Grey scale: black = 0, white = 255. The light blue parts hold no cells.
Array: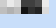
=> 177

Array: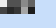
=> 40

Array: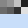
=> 91

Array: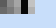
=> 122

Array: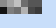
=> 125

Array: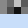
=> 76
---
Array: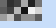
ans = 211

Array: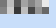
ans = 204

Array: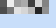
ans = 225

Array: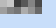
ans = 186

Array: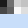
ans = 222

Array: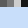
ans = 122

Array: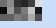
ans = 196
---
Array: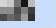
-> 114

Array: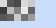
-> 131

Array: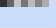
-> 131

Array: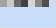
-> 134

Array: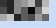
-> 105

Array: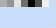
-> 148

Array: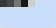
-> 70

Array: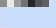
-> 113

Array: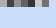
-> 114

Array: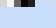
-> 103
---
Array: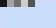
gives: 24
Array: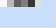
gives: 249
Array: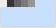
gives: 236
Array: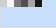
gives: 207
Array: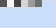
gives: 84
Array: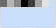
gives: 106
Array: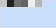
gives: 197
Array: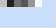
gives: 194
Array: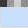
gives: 56
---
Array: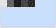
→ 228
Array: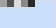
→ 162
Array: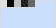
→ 223
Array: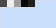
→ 74
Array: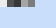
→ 236
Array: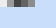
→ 237
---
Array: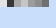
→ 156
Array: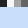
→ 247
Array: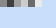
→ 204
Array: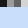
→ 155
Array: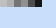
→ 144
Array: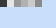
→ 177
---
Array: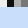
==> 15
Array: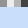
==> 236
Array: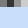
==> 53
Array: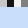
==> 20
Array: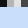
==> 181
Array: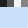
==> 89
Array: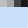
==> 166
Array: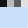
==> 186
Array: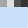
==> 223
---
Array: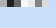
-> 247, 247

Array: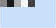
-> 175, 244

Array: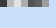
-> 173, 225

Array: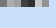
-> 64, 202

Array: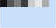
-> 60, 230

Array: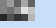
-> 142, 225

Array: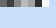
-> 186, 251

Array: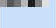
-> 183, 224

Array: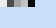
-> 164, 235

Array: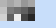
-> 111, 237
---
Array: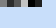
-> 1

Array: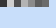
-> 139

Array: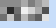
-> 126

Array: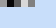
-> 128

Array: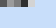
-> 211

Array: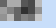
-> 74

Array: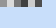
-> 204

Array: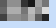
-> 24
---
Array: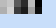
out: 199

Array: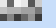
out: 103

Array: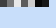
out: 120

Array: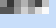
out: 55

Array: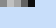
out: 192

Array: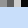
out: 94

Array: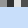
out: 49

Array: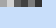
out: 210

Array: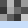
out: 185
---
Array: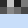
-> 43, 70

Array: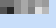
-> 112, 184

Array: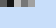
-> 93, 161

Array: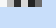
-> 247, 108

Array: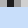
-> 179, 208

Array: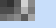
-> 63, 165
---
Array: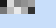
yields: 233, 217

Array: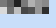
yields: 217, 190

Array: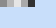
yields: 229, 185

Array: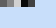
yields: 209, 135

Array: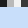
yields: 241, 185

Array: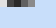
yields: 225, 138

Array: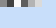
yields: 250, 218

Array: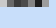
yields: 201, 156
